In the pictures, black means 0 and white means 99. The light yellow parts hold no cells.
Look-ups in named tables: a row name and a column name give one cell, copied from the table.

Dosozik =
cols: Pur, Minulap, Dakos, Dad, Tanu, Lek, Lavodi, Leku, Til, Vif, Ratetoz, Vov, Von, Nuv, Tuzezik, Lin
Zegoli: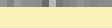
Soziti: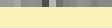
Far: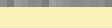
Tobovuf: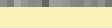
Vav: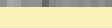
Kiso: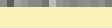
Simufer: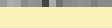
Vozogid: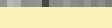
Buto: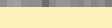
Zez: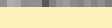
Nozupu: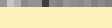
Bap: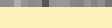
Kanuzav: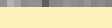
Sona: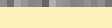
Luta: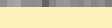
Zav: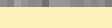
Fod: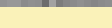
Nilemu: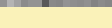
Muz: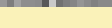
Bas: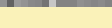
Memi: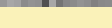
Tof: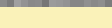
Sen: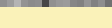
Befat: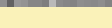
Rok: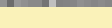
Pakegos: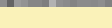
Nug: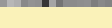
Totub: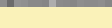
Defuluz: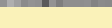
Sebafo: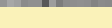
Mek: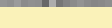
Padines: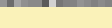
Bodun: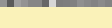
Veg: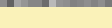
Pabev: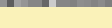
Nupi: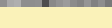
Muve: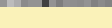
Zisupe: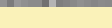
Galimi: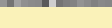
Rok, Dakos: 59
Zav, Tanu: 53
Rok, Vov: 56
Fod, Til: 48
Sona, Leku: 68
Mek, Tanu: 56
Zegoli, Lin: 54
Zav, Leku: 59
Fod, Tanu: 56
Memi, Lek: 56
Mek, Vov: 57
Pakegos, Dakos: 60
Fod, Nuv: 52
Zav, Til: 59
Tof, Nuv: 53
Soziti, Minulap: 60

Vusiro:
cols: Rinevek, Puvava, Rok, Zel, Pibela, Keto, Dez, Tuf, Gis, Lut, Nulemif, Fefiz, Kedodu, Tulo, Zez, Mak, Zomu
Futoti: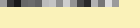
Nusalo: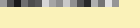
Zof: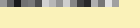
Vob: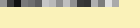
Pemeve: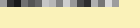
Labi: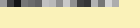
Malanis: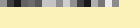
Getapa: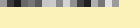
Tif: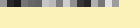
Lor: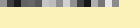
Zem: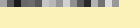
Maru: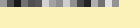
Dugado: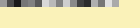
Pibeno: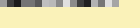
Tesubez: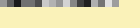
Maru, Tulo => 68
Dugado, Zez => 46
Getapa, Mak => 87
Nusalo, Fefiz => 31
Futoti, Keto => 38
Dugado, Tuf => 72
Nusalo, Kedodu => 16
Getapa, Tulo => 68
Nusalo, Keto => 34
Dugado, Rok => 10
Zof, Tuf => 71
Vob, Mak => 86
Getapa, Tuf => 79
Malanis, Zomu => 54
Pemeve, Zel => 44
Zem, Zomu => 59
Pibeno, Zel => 45
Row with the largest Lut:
Pibeno

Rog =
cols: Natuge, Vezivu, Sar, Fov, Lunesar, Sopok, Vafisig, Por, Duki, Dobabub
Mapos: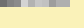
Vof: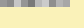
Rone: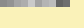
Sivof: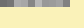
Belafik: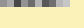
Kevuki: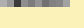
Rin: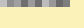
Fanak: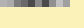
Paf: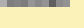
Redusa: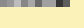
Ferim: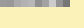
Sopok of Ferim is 56
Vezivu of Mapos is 51
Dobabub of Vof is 65
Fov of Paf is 48
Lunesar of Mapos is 69
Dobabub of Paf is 57
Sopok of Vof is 72
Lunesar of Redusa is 65
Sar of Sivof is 67
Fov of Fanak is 41
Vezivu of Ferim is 59
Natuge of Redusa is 54
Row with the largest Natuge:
Rin

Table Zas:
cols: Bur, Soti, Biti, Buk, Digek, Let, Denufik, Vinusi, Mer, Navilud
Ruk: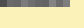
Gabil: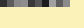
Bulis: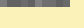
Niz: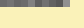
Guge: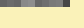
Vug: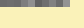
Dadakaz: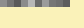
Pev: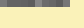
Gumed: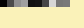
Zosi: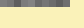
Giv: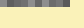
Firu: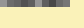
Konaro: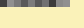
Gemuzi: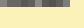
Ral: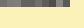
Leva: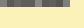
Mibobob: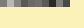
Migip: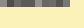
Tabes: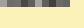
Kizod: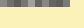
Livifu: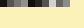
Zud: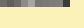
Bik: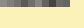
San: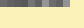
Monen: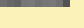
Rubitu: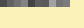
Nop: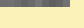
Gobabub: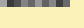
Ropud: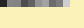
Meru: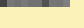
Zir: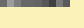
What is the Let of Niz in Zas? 37
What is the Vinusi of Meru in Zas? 46
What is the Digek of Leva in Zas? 36
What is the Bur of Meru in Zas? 26
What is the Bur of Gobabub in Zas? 64
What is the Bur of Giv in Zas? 54
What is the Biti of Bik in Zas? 44
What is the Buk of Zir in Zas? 40
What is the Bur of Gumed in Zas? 1
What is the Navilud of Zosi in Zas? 43
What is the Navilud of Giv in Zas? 35
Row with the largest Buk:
Gumed

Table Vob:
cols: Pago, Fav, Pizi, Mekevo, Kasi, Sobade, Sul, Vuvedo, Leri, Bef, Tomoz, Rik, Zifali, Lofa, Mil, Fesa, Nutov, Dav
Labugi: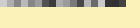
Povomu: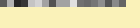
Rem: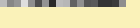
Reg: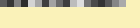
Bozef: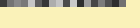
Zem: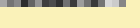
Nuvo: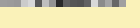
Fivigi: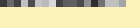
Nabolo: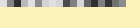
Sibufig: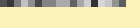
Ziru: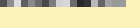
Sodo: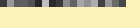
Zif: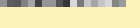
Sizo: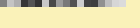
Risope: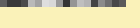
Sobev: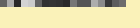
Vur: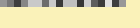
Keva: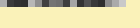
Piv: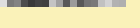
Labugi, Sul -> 32
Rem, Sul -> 57
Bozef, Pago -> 23
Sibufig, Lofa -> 19
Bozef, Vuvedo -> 67
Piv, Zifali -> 45
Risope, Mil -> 54
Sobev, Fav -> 67
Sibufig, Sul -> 51
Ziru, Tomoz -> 42
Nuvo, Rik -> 32
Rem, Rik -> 56
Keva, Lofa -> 22
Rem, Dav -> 55
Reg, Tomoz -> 73
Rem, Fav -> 52
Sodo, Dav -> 27

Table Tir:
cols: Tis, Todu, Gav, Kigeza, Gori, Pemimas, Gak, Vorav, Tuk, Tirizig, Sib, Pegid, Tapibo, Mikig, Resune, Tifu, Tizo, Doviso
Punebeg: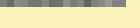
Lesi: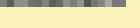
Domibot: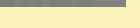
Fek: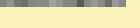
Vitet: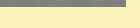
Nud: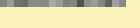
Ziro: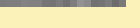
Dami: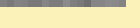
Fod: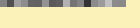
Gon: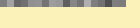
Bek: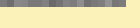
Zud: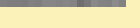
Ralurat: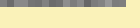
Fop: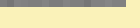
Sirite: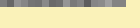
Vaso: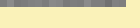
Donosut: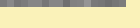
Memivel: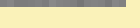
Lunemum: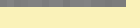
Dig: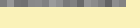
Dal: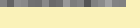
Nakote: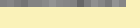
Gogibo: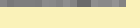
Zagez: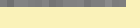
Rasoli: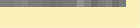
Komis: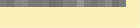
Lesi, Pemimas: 42
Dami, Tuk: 48
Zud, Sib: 51
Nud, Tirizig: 50
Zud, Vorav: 52
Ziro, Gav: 49
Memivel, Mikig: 51
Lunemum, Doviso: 48
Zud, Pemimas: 49
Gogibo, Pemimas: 48
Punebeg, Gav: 54
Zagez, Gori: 49
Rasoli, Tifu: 50
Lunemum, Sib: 50

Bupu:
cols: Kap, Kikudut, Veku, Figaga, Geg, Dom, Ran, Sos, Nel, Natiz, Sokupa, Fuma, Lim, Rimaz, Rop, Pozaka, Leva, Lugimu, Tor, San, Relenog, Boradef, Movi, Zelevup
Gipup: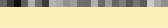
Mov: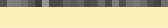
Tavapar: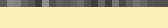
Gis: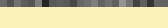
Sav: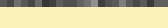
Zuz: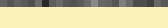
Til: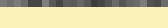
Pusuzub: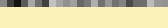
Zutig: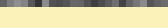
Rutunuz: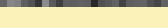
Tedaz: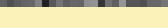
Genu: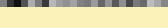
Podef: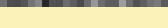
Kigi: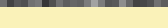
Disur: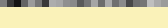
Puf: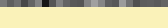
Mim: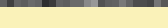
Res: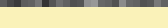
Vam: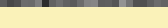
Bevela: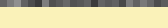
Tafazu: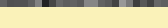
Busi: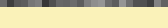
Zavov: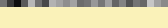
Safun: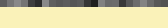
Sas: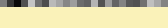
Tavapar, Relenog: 39
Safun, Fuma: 35
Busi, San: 32
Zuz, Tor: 41
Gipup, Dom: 42
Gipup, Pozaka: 60
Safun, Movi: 34
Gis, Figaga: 36
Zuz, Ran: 16
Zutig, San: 46
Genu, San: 47
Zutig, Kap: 38
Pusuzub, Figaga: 35
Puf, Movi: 35
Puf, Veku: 43
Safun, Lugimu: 22
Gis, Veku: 44
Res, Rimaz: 59
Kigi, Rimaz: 63

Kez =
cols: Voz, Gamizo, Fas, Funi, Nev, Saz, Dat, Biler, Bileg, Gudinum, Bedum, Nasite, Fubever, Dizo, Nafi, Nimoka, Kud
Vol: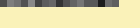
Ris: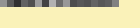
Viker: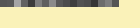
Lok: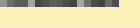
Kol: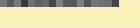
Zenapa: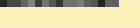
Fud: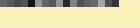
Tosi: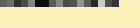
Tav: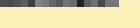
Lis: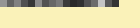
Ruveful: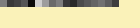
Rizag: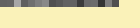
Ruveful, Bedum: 16
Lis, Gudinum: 23
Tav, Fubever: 36
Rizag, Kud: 31
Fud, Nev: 7
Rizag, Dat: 53
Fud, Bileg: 57
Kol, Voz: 46
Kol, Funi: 22
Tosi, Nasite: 57
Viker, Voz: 33
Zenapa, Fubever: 37
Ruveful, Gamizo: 22
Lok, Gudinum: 29
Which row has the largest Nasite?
Lok

